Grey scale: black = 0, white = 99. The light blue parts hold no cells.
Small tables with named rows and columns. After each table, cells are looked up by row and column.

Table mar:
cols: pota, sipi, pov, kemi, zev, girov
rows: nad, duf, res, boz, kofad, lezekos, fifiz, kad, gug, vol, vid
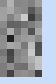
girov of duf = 48
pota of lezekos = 55
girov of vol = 74
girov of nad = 61
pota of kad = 46
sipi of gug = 29
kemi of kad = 55
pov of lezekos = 56
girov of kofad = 65
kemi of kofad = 58
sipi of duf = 66
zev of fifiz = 73

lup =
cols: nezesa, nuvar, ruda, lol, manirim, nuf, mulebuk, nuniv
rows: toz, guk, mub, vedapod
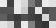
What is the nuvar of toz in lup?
25
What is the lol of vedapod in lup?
91
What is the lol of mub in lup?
30
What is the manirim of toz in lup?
47
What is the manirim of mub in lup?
26
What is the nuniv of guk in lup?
35
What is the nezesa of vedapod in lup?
88
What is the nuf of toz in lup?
31
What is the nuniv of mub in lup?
35
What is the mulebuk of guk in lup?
30
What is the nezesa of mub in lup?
37
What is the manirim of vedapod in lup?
50

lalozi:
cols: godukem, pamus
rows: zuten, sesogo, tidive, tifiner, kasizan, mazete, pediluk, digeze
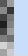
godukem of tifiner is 12
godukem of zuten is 34
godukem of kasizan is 27
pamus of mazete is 43
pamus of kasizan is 60
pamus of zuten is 61
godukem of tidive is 25
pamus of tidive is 46
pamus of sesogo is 21
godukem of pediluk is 82
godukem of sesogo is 53
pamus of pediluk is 70
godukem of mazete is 49
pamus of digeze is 79
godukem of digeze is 63

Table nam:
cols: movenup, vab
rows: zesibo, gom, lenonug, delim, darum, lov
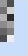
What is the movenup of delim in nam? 54
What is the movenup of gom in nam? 44
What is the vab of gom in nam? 81
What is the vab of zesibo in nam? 30
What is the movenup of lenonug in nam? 69
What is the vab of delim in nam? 63
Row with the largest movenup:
lenonug

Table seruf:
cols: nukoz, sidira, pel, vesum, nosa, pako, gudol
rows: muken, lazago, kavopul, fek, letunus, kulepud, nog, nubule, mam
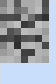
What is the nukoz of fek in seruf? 57
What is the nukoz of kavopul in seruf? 29
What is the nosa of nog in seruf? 72
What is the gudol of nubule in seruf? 67
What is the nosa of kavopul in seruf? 43
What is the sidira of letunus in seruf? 32

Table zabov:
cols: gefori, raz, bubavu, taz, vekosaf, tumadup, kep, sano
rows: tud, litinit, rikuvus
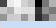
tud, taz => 81
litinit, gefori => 77
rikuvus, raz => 79
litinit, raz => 69
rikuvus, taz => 60
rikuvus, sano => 61
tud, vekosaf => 74
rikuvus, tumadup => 17
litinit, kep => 56
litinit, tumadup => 20
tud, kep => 46
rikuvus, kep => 35
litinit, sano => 47
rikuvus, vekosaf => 80
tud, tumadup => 0
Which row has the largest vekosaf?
litinit

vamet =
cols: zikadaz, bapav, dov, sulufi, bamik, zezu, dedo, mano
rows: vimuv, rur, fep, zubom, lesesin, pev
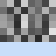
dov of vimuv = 22
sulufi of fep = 80
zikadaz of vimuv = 56
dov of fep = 20
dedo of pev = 71
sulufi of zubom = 84
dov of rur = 61
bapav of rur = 25
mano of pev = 34
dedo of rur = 69
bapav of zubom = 56
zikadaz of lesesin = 45
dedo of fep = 27
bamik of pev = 58
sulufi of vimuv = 79
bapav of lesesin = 69
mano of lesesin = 87
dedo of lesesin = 26
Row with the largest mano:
lesesin

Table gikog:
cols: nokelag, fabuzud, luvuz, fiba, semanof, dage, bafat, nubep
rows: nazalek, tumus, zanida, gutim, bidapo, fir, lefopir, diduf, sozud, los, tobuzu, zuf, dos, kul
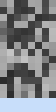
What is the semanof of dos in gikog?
61
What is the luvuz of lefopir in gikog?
61
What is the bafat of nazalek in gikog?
28
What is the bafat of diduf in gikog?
23
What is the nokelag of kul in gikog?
67
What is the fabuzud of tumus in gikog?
58
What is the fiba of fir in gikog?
26
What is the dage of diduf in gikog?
67
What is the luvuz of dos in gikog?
65
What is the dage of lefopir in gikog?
21
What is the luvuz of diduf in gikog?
41
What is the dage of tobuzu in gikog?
66
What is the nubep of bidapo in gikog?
72
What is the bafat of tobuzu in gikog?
28
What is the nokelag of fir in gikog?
47
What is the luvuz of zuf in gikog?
68
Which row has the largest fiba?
sozud

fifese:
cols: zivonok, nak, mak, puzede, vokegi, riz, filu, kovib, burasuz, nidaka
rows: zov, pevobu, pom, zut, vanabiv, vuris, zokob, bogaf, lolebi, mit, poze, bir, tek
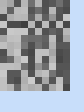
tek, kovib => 66
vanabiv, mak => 77
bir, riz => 33
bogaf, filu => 75
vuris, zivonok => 65
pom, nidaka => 77
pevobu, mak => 73
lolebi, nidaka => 32
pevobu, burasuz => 33
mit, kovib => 77
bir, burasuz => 74
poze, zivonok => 78
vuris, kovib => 73
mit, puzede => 44

